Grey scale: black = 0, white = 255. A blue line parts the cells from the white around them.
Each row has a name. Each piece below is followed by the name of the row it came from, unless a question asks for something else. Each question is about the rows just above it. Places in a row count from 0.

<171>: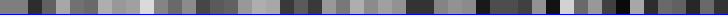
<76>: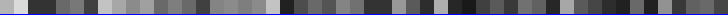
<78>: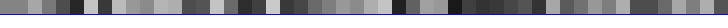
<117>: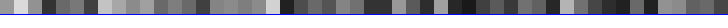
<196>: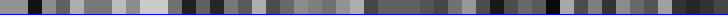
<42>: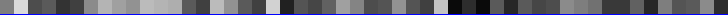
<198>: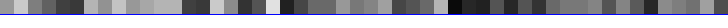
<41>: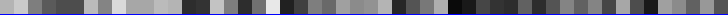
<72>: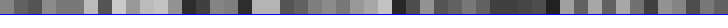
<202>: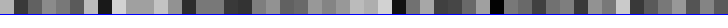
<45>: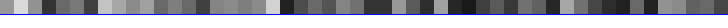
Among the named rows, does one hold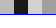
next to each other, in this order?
yes
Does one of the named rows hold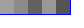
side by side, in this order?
yes

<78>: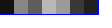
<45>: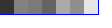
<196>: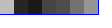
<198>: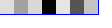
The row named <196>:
[190  38  25  69  77 114 149]
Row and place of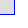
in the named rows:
<198>, 0
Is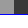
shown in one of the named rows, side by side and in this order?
yes

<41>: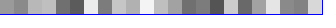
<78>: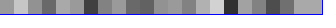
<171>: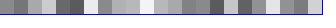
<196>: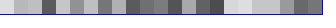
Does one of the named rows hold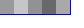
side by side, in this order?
yes
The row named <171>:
[138 118 169 204 105  91 236 138 177 184 244 184 169 130 138  91 198  98
 146 229 146 124 210]
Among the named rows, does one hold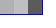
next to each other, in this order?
no
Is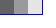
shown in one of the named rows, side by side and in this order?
no

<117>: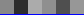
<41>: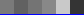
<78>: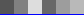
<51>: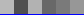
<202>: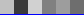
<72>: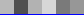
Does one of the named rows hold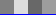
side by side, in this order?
yes
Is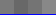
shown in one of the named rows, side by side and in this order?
no
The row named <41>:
[122  97 116 136 201  52]
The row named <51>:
[185  79 178 104 122 151]
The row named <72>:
[185  79 178 215 122 151]

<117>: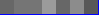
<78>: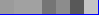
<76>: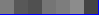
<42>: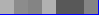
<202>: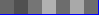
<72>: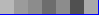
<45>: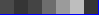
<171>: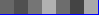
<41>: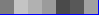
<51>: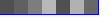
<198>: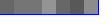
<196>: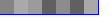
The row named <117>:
[103 117 117 155 103 140  88]
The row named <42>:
[177 140 132 177  88  88 132]
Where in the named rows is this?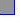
<198>, 3
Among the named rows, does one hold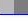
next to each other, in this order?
no

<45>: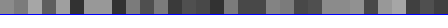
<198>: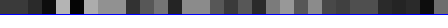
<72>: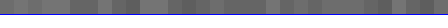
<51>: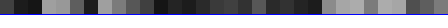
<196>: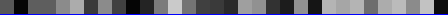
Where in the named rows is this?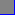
<45>, 19
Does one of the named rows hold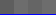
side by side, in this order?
no

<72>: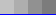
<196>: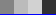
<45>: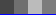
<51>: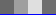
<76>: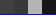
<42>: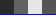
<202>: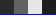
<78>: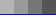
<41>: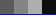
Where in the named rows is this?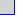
<196>, 2
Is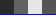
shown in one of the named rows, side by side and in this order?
yes
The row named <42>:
[ 42  98 230  85]
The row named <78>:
[180 153 118  85]
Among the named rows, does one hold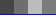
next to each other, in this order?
yes
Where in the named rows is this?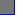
<78>, 2
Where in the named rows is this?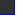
<196>, 3

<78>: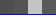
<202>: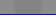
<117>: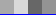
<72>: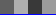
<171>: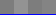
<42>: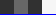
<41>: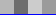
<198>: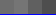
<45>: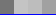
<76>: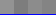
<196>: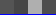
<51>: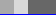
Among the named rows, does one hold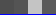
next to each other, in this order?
yes
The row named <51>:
[169 217 103 103]
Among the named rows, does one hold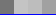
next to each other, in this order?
yes
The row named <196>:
[ 84  70 175  78]
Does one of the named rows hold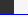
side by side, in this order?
yes
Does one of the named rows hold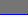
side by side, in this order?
no
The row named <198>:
[109 117  96  78]

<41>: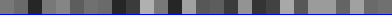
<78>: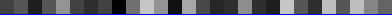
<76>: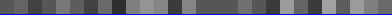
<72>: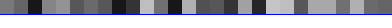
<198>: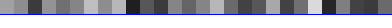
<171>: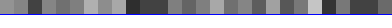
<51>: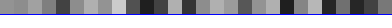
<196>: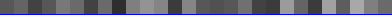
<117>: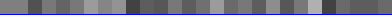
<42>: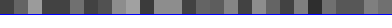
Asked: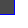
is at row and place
<78>, 14
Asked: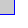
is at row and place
<51>, 8
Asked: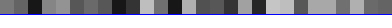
<72>
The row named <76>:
[ 87 100  66  87 120  93  66 106  46 127 147 133  59 133  87  87  87 112
  87  59 155 100  59 161  93 155 127 106]
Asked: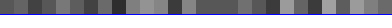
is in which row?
<76>

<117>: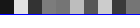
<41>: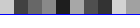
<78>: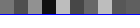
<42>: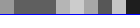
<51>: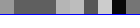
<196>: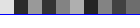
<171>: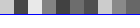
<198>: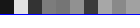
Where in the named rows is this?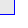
<171>, 2
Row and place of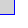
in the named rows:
<41>, 8
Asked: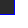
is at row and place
<196>, 1
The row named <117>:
[ 22 226  51 124 117 189  87 204  58 117]

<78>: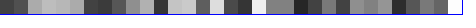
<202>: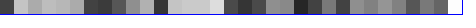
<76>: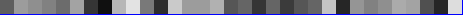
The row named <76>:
[ 94 156 143 129 108 163  53  16 183 227 121  45 202 156 156 177  86 101
  53 101  59  86 101 196  38 149 129 143 171 163  80  38 221]
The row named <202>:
[ 66 196 171 189 183 171  66  59  86 143 177  53 196 202 202 221  74  53
  74 143 137  38  66 121  66 143 129 149 129  86 121 101 253]
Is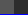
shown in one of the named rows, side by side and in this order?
no
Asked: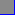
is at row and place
<202>, 20

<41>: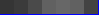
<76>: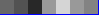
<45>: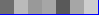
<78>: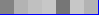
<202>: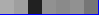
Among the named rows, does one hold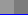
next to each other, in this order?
no
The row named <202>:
[172 159  33 145 138 145 118]
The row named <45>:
[110 186 153 166  89 166 205]

